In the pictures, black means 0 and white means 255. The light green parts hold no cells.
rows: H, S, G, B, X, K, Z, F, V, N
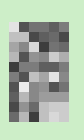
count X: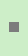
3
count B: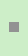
1
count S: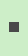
2
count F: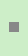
1

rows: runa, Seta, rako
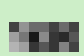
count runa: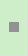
1
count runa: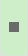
3
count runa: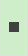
3

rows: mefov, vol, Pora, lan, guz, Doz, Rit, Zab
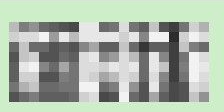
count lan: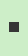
0
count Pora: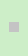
3
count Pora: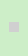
0

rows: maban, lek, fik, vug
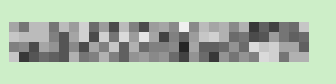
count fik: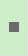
3
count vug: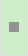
5
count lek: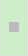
3
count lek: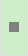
2

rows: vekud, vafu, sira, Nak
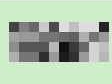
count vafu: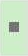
3
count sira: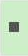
3
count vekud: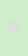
3

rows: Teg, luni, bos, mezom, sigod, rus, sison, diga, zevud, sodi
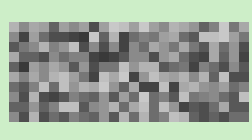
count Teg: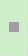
6
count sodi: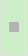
4
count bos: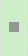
3
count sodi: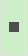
4
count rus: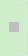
4

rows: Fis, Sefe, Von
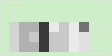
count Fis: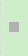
2
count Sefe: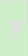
1

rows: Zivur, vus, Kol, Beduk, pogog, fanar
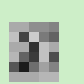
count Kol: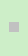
1
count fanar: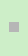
2
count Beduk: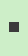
1
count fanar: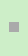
3
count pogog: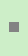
1
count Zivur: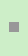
0
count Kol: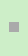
3

